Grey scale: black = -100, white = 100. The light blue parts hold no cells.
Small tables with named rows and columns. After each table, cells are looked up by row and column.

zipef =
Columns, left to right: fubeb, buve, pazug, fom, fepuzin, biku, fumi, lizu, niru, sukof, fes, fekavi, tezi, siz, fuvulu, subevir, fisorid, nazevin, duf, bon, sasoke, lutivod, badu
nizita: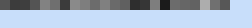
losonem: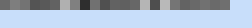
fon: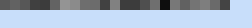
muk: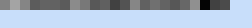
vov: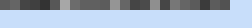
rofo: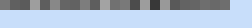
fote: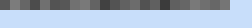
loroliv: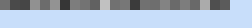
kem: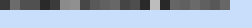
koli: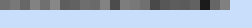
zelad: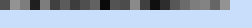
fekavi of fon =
1
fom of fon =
-50
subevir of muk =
-12
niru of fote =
-5
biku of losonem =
-23
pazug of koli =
-19
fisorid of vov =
-45
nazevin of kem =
-20
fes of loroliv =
51
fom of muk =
-28
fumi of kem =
9
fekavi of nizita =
-17
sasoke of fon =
-1
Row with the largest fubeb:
muk

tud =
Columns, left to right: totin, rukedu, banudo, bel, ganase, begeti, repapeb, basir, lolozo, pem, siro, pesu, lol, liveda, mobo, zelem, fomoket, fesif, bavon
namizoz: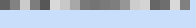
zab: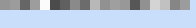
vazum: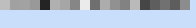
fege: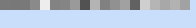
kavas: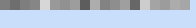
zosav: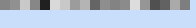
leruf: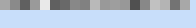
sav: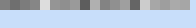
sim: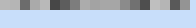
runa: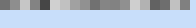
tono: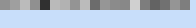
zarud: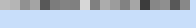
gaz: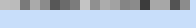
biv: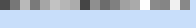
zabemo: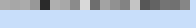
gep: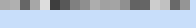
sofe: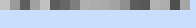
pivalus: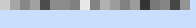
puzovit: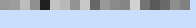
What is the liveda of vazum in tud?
46
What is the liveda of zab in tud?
-32
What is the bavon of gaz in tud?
10
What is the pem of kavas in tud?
36
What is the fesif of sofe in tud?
-38
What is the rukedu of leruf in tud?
8
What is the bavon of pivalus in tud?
16
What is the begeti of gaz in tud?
-32
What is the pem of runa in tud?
-11
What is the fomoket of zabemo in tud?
-9
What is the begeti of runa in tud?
63
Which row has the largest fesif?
biv

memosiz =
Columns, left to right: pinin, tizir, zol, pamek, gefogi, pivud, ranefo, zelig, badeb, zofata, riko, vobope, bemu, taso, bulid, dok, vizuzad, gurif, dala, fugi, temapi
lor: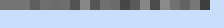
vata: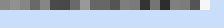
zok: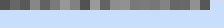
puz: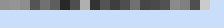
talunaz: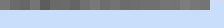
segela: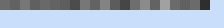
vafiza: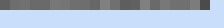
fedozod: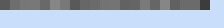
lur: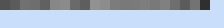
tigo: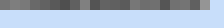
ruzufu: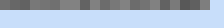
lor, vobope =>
-16
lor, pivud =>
-15
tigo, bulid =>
-14
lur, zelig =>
-17
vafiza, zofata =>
-19
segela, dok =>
-22
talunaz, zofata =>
-6
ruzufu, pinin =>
-12
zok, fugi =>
14
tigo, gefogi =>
-23

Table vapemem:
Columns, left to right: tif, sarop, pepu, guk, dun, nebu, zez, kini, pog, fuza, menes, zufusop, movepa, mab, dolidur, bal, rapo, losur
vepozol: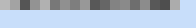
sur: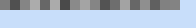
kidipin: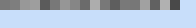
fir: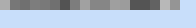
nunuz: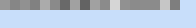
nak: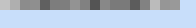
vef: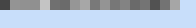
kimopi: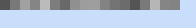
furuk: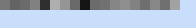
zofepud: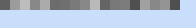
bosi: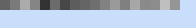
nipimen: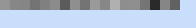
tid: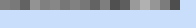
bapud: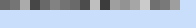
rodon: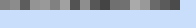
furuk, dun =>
-63
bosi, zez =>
-44
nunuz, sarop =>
5
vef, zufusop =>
-7
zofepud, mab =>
-38
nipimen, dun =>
0
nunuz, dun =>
34
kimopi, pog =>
23
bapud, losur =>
24
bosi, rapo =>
50
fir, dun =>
-5

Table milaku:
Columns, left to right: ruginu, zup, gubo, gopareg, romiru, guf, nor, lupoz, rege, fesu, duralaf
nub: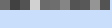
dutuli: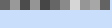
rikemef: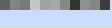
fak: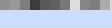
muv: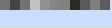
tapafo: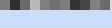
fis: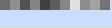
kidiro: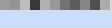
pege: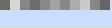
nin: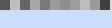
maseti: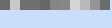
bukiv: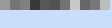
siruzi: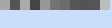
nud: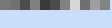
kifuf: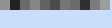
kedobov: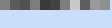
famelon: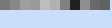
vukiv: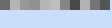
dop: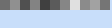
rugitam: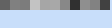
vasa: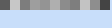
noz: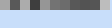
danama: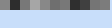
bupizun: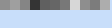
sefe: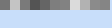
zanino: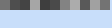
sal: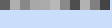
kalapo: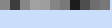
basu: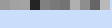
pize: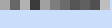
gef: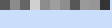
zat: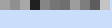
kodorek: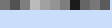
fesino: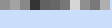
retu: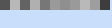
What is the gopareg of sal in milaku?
32
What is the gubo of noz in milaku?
35
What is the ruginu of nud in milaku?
-6
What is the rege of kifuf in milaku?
-62
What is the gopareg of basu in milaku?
-72
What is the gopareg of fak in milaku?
-54
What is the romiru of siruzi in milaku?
19
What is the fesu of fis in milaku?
27
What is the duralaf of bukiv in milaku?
48
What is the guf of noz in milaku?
-10
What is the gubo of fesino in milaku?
7
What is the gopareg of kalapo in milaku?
27
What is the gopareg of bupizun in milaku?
-59
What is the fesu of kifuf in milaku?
-3
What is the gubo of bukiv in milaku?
0

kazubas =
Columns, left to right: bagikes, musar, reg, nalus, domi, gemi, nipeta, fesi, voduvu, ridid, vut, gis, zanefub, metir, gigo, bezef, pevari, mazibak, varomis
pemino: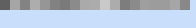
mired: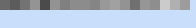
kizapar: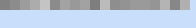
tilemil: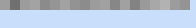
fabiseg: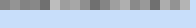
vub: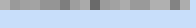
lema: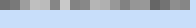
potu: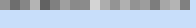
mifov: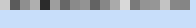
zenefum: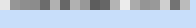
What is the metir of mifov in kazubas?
-4
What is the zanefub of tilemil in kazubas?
26
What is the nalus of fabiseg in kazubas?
7
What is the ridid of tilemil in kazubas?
22
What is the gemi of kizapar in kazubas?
9
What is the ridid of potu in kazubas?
66
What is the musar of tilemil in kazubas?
-12
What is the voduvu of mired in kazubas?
10
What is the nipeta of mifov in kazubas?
-19
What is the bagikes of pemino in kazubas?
-25
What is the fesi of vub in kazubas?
24
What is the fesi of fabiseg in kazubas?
31
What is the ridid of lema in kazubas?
42

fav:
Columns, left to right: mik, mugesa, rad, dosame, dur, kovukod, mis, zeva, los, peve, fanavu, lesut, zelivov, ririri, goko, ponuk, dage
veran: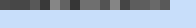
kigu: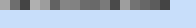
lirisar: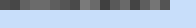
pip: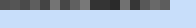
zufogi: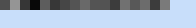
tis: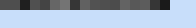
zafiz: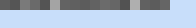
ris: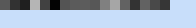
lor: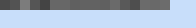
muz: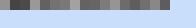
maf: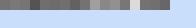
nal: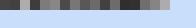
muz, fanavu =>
-3
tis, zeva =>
-58
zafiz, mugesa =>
-33
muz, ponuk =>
7
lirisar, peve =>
-17
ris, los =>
-28
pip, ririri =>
-58
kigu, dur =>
23
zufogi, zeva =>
-34
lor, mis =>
-19
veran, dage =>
-30
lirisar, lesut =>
-30
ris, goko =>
-23
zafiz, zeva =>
-25
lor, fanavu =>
-25
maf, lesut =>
14
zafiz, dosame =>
-17
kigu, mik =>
31
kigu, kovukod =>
-23

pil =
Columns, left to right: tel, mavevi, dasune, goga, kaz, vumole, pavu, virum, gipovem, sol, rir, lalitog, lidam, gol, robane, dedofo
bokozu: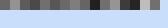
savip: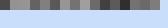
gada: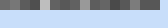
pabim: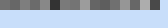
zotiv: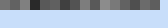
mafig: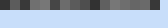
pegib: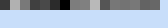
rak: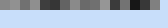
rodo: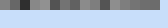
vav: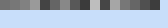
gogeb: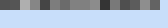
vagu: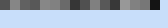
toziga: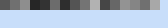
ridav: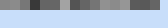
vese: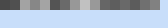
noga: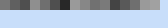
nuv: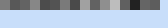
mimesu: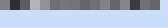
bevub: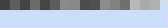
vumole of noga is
-38
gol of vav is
-20
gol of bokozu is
-71
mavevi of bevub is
-28
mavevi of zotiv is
-23
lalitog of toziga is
-19
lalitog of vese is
-26
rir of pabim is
-26
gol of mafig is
-20
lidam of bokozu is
-53
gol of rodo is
-9
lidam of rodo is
-1
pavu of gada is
-31
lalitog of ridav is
9
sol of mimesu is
-13

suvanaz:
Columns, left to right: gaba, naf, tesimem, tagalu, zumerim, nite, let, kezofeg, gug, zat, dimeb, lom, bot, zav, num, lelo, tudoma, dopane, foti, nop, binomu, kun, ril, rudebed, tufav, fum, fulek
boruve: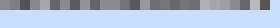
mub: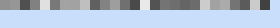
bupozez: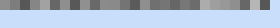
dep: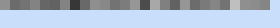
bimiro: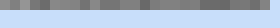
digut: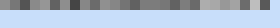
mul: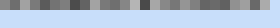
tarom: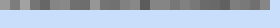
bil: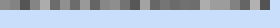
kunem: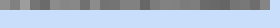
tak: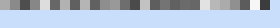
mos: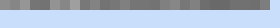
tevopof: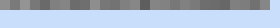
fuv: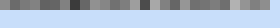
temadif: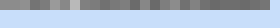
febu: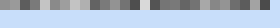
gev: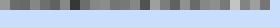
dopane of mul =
-7
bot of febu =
-10
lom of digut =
5
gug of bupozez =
13
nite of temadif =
21
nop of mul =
0
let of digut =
11
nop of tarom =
-6
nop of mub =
-15
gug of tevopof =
-13
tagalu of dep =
3
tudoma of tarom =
4
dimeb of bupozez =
9
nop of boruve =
-14

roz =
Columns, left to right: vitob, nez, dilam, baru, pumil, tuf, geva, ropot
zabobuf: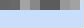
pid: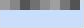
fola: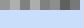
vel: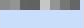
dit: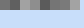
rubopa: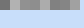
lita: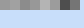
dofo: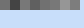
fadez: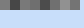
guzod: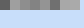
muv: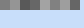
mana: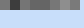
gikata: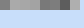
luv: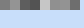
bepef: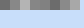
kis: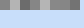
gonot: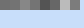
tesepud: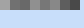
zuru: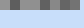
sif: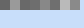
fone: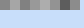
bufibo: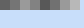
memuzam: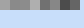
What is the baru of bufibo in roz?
2
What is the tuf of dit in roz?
-8
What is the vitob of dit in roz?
-10
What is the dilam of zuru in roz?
14
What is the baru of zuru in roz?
13
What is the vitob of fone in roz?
6
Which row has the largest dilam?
bepef

